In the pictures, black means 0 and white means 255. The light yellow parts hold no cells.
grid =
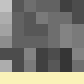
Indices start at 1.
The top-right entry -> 76
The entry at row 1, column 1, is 195
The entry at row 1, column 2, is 87
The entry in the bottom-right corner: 110
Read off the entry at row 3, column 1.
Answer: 162
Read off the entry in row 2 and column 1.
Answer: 173

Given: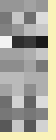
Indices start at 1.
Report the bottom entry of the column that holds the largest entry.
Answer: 88
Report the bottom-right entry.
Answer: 210
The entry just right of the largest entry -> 45
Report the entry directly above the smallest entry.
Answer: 198
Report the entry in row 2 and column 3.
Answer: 110
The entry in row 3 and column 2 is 150
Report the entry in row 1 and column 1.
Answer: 150
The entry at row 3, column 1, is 129
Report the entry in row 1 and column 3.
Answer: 162
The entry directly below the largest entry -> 162
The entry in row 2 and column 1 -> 119
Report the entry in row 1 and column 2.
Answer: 150
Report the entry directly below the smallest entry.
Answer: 198

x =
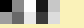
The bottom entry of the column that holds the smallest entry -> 158
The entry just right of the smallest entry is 137
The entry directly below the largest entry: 232

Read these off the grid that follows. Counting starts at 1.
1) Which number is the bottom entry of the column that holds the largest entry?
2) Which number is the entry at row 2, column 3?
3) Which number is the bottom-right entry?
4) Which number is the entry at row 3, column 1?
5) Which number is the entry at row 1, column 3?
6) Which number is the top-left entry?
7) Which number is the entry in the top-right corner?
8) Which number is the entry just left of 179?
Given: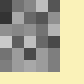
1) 126
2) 104
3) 126
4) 144
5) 135
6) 62
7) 85
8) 115
